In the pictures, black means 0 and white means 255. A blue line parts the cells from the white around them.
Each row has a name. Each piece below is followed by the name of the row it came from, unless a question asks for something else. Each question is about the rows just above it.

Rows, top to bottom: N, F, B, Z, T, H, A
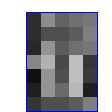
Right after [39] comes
[147]
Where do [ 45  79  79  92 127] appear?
F
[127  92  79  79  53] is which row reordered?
A
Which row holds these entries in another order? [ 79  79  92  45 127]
F
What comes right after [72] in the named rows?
[191]
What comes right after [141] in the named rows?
[98]

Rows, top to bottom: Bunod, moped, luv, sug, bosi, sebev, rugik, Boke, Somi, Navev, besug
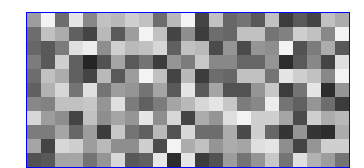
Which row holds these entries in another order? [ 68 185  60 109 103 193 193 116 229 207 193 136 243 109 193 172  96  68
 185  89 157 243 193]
bosi
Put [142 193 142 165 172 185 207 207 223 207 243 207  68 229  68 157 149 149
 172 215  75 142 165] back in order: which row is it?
Navev
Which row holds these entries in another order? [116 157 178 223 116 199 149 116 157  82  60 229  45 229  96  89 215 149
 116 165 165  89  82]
besug

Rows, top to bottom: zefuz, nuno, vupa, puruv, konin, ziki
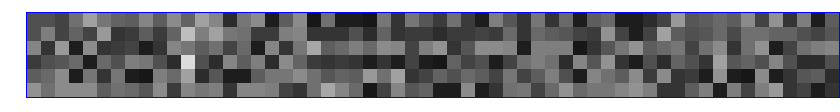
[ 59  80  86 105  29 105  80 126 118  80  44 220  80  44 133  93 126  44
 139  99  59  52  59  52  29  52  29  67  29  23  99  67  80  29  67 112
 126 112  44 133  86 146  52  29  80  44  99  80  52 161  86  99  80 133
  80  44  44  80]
puruv
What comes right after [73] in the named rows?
[112]
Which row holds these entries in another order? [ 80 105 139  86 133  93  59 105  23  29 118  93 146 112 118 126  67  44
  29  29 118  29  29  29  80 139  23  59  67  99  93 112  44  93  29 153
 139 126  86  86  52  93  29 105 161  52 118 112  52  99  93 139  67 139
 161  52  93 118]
konin
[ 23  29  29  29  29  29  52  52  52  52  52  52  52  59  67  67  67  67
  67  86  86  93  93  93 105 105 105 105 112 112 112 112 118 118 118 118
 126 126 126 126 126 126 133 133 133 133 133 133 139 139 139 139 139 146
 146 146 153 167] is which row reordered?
vupa

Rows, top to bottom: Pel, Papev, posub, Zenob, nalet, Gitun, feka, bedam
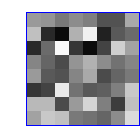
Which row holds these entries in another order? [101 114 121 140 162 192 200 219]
bedam
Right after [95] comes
[127]

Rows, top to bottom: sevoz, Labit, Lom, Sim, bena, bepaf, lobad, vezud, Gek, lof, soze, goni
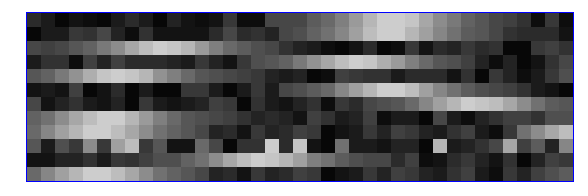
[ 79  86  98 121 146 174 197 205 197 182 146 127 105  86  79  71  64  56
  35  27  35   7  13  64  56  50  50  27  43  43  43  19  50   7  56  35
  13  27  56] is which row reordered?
bena
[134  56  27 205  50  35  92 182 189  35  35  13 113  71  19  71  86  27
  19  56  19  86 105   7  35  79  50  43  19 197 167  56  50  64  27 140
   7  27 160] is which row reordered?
lobad

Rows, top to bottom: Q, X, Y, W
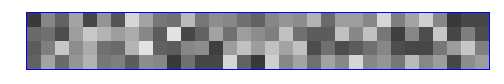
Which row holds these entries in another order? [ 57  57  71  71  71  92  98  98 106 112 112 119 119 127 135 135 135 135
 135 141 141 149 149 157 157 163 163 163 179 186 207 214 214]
W
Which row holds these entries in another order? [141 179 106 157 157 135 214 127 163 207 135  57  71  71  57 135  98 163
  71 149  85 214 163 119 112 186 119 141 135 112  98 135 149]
Q
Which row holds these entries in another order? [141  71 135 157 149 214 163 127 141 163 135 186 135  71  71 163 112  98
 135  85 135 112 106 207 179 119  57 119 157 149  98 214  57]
Q
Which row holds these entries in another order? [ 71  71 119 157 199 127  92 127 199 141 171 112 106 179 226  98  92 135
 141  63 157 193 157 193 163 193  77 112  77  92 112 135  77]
Y

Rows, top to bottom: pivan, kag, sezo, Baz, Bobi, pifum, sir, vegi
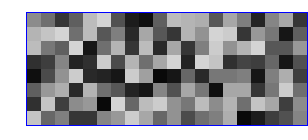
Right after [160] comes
[9]
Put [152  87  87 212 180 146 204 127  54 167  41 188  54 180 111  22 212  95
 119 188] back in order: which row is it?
sezo
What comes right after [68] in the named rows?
[62]
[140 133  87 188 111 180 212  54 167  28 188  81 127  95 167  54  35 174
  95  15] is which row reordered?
pivan
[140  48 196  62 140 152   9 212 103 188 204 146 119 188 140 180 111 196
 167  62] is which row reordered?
sir

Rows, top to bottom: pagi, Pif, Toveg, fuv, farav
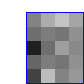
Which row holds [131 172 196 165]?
pagi
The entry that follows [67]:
[188]
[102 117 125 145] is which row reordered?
fuv

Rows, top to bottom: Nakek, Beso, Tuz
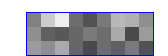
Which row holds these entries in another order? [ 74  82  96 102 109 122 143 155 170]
Tuz
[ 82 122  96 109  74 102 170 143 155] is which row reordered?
Tuz

